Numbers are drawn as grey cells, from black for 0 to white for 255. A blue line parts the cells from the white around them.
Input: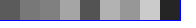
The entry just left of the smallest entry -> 203
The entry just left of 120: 91
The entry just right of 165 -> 83

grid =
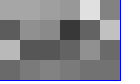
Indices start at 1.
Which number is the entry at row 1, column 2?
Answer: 166
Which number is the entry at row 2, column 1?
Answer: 92
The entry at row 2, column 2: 144
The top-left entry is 166
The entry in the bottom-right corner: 114
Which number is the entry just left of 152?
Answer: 159
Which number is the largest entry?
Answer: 224

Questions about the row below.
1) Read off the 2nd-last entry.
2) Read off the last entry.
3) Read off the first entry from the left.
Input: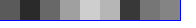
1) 118
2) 132
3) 90

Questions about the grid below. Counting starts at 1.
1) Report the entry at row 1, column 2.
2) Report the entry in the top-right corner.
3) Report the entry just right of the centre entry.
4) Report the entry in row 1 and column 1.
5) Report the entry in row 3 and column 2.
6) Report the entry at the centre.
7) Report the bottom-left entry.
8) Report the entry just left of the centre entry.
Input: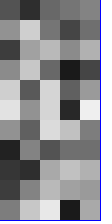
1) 46
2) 131
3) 40
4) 83
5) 161
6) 213
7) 125
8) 146

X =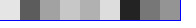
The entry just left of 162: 92
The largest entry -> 229
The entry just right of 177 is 221

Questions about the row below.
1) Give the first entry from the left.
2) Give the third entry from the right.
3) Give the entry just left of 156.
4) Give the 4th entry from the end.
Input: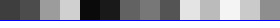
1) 62
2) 244
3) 76
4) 187
